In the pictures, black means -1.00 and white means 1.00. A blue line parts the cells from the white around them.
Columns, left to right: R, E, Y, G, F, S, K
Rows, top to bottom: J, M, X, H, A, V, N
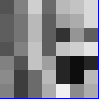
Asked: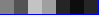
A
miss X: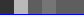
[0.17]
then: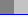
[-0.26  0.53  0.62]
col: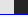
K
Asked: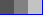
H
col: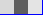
K
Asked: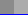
N

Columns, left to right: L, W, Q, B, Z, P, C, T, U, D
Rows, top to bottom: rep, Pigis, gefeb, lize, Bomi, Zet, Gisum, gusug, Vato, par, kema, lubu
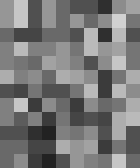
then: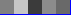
[-0.54  0.10 -0.18]
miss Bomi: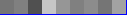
[-0.18]
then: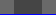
[-0.18 -0.37  0.46]
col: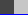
W
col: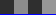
T
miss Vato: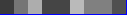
[-0.28]

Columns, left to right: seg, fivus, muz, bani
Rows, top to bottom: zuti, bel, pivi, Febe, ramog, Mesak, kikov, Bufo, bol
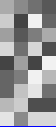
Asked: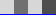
Febe
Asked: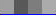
pivi
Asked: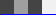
ramog

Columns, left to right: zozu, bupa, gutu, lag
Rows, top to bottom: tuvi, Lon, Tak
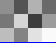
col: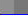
zozu
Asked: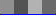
tuvi
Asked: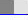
Tak
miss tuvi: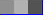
[-0.17]

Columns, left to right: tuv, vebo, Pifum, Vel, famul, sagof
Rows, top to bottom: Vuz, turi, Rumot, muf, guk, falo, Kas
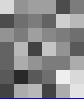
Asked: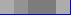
guk
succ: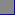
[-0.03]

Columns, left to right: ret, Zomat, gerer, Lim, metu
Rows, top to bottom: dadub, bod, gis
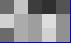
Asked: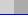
bod
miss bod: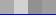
[0.73]

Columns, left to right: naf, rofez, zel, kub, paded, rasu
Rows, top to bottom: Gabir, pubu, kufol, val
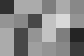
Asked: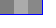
Gabir
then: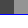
[ 0.52 -0.01 -0.72]
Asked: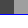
val
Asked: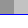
kufol
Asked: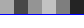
kufol
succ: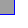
[0.16]

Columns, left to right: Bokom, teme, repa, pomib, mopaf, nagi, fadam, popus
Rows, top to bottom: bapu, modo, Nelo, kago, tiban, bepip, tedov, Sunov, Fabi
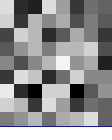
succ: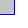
[-0.66]
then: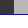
[ 0.06  0.34 -0.38]
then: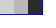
[-0.30  0.34 -0.03]
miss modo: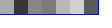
[-0.38]
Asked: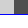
kago
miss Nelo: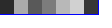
[-0.47]
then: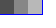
[0.91 0.15 0.34]

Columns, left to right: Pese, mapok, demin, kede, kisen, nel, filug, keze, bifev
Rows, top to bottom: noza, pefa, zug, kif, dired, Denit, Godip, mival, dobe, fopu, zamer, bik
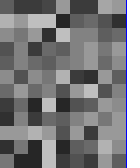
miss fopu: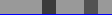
[0.40]
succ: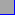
[0.20]
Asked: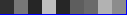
zamer
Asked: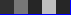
zamer
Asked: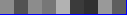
Denit
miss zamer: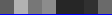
[0.50]
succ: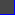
[0.20]

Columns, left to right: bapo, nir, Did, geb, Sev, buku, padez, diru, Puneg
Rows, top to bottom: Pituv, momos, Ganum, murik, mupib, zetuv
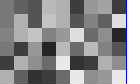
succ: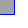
[-0.52]
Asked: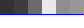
zetuv
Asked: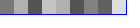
momos

